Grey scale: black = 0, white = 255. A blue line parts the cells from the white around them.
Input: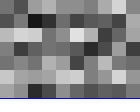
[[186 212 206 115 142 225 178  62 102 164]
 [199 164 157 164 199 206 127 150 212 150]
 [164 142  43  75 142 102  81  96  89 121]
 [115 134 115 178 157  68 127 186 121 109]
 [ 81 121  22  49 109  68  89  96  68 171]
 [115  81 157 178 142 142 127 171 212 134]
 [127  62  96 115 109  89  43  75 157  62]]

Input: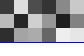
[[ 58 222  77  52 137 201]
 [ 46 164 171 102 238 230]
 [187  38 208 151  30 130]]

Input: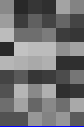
[[ 40 194 188 188 143 163]
 [ 82 182 137 176  47  54]
 [182 176 169 176  47  47]
 [110 163 102 137 110 169]
 [188 110 110 124  60  54]
 [ 68  90  54  60  76 118]
 [ 82  82 151 131 151  90]
 [157  60  96  68 102  68]
 [137  40  54  47 163 131]]

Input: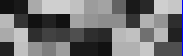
[[170 199  46  66  60  79  46  40 185 193 112 185  33]
 [ 33 193 148 126 156  25  25  17 177 177 199  79  79]
 [185  52  17  33  17 163 148 141 141  52 177 148  46]
 [ 17  25 170 207 207 193 156 163  99  25  40 207 199]]

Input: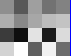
[[211 254  95 241 108]
 [174 136 167 188 195]
 [143  88 159 114 130]
 [ 59  14 227  26 219]]

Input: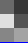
[[134 163]
 [223  84]
 [106  55]]
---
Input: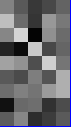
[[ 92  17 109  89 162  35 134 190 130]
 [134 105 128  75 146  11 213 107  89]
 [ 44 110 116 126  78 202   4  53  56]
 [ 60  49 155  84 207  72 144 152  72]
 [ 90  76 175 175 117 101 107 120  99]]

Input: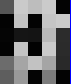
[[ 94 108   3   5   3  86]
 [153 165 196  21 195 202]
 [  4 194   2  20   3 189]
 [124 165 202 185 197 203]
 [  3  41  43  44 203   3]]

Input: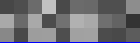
[[136 169  71]
 [ 73 106  78]
 [157 169 107]
 [158  76 193]
 [ 78 113  73]
 [161 177 107]
 [162 169 105]
 [ 76 111  79]
 [ 73  99  79]
 [ 92  51 141]]

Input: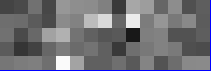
[[118  91 113 110  68]
 [124  53  74 108  74]
 [127  66 104  91 113]
 [111 103 162  74  71]
 [250 124 177 139 151]
 [163 107 115 130 142]
 [ 96 115  97 188 140]
 [ 96  96  85 218 128]
 [111  57  89 103  57]
 [ 89 111  24 236 167]
 [132 120 127 124 157]
 [ 83 130 130 150 102]
 [109 122  82 121 141]
 [137  79  82 137  80]
 [138  76  94  92  94]]

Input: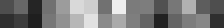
[[ 47  78]
 [ 60 103]
 [ 31  37]
 [119 113]
 [145 156]
 [183 217]
 [225 206]
 [138 113]
 [170 238]
 [126 123]
 [100 125]
 [ 34  81]
 [100 119]
 [125 177]
 [135  93]
 [ 47  78]]

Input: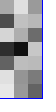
[[231 224  98  46 213  77 169]
 [153 149 189  16 174 192 223]
 [ 99 123 186 199 108 183 154]]

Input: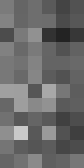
[[101 117 143 113 103 160 120 120 129  76 131 123]
 [114  93 201  88 158 159 105 114 105 122 102 101]
 [138  85  88 101 137  86 134 131 122 145 110 110]
 [ 95  92 154  89 146 168  92 100 101  50 109  90]
 [100  70  82  64  90 119  82 100  82  35  75  68]
 [119  76  63  77  95  93  99 105  98  55  87  82]]
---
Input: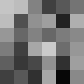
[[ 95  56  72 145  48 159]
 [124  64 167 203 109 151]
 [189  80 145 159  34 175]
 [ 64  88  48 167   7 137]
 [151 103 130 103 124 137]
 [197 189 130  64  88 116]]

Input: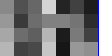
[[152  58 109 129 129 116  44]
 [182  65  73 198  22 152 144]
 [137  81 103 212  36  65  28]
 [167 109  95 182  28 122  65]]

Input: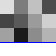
[[161  26 140 180]
 [ 68  90 155 208]
 [222 124 193  76]]

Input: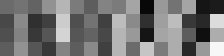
[[107 115  99 146 181 123  93 131 123 165   8 153 115 165  21  27]
 [ 79 131  56  86 212  86  99  72 181 153  21 165 173  93  15 173]
 [ 72 138  48  64 204  79 115  64 189 138  48 159 189  56  40 220]
 [ 93 146  86  56 131  93 138  64 181 107 197 123 173  40 153 247]]

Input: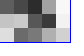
[[ 94  72  44 162 248]
 [222 107 121 176 209]
 [196 202  87  58 242]]

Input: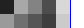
[[154 112  85  62 203]
 [ 33 168 131  77 216]]

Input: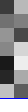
[[149  72]
 [193  93]
 [113 127]
 [ 38 170]
 [ 59 185]
 [135 213]
 [ 25 237]]

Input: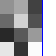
[[230  52 251]
 [ 40  89 154]
 [146 168  65]
 [105 209  81]]
